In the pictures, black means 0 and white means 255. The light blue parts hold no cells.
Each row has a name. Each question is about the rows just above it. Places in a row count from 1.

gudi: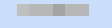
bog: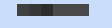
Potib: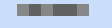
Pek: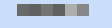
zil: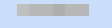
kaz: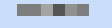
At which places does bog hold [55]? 2
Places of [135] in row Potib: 1 3 6
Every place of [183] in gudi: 2 3 5 6
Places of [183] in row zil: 2 3 5 6
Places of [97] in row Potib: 2 4 5
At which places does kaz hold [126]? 1 2 6

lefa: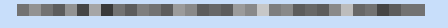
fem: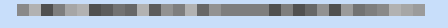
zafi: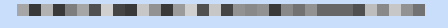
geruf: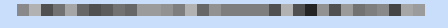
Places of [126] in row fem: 4 14 18 19 20 21 23 30
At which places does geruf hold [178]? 2 15 23

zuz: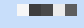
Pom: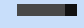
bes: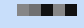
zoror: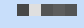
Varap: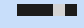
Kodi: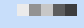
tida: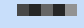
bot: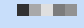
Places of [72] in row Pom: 1 2 3 4
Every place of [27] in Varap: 1 2 3 5
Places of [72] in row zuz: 3
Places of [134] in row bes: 1 4

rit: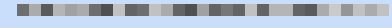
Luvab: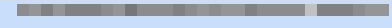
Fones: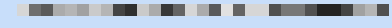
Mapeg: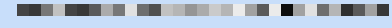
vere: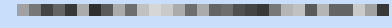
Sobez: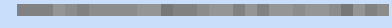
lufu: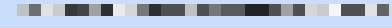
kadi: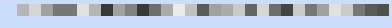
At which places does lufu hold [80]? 13 14 16 22 24 28 29
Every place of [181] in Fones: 5 8 30

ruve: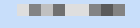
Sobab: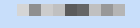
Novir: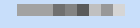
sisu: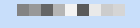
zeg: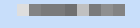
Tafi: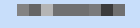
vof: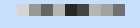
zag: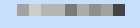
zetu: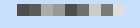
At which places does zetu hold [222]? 9
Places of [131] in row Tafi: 1
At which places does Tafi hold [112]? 4 5 6 9
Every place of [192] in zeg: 6
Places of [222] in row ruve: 1 5 6

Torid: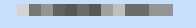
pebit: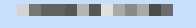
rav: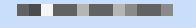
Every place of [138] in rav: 10 13
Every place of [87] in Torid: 5 7
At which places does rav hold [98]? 1 4 5 7 8 11 12
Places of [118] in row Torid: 2
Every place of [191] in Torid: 9
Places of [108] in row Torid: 6 10 11

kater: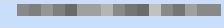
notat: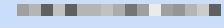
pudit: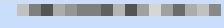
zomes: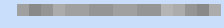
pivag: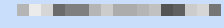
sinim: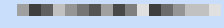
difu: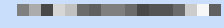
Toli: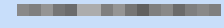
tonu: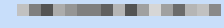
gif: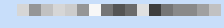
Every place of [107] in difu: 6 10 14
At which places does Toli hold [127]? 2 8 12 15 17

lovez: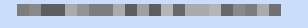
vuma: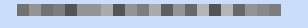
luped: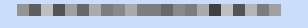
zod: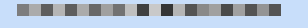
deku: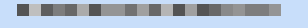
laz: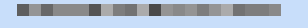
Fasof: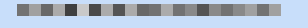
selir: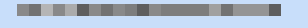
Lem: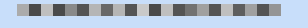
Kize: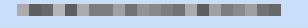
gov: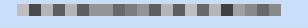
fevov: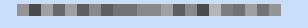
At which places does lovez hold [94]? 3 4 10 12
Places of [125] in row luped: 8 11 12 15 21

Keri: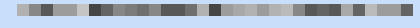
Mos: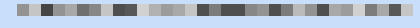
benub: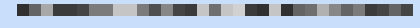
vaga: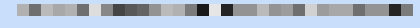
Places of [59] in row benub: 4 5 15 20 30
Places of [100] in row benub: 2 24 28 32
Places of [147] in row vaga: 12 19 20 22 30 31
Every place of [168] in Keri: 19 28

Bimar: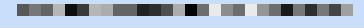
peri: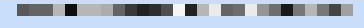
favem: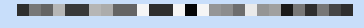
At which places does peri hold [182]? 4 6 7 16 25
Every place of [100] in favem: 3 9 10
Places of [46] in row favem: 1 12 13 25 28

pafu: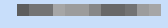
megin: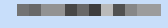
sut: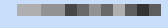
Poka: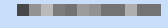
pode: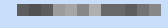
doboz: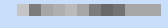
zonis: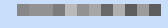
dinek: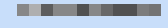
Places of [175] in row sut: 1 2 9
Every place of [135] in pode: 6 12
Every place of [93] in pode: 1 3 10
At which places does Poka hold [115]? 5 8 9 11 12
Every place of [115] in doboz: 9

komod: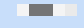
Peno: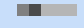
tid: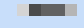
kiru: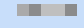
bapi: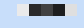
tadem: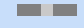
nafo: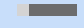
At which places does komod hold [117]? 2 3
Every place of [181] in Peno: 3 4 5
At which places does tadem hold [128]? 1 2 4 5
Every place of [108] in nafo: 2 3 4 5

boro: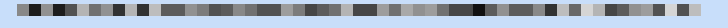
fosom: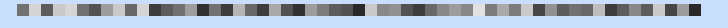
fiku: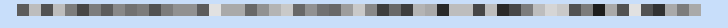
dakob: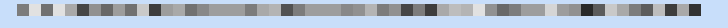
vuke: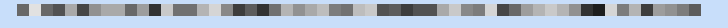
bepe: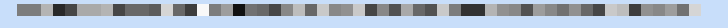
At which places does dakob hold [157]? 9 13 17 18 19 25 26 27 43 44 46
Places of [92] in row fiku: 1 8 16

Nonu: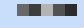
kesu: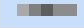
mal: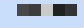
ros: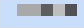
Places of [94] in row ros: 3
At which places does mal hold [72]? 1
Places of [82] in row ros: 5

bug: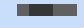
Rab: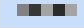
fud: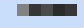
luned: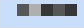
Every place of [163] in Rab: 3 5
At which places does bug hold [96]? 1 4 5
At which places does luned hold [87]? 1 4
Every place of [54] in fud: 2 5

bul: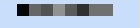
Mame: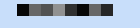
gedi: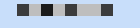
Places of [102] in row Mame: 2 7
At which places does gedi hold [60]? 1 5 8

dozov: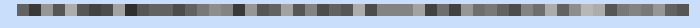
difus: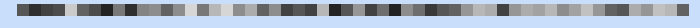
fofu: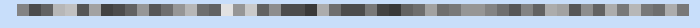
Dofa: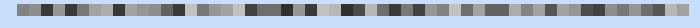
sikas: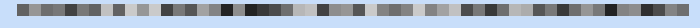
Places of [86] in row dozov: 4 6 11 21 24 28 50 56
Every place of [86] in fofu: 6 12 42 47
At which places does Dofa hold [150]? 4 11 17 24 35 47 52
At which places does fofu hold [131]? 1 40 43
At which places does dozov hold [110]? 36 39 44

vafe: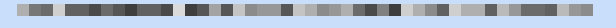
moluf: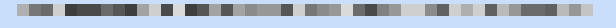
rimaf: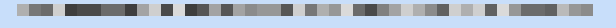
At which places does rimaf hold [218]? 14 28 41
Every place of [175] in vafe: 1 25 28 34 38 39
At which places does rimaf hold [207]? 4 12 24 33 37 39

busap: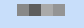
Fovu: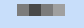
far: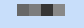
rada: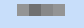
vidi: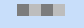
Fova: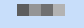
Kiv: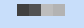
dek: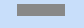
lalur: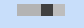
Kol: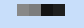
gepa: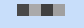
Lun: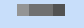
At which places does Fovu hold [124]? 1 3
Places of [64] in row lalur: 3
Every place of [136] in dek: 1 2 3 4
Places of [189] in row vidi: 2 4
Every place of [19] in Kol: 3

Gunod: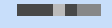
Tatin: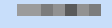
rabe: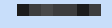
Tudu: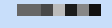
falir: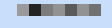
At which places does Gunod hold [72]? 1 2 3 5
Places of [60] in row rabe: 2 4 5 7
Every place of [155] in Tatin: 1 2
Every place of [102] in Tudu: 1 2
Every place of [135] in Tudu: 6
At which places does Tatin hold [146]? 4 6

